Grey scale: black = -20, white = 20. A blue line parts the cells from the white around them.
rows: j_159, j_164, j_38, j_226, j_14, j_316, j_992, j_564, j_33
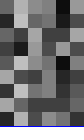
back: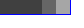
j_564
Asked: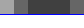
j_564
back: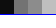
j_14
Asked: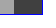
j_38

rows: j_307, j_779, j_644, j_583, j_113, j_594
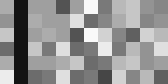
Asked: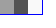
j_644
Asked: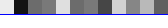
j_594
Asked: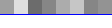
j_779
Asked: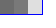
j_594
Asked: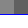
j_644

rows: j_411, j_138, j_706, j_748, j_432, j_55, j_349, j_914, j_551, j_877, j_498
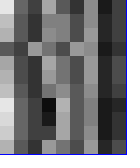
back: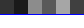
j_877
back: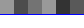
j_498
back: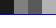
j_914
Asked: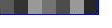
j_498
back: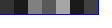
j_551

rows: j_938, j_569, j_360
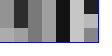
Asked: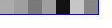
j_360
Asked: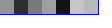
j_569
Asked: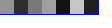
j_938

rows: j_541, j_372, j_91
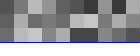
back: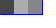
j_91
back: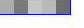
j_372
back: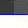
j_541
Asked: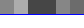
j_91
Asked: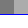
j_372

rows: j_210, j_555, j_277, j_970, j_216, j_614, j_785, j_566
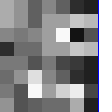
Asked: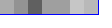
j_555
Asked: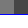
j_216

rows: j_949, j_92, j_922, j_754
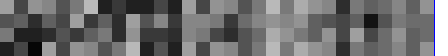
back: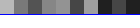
j_949
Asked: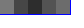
j_922
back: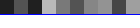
j_754
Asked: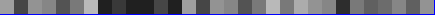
j_949
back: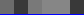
j_92

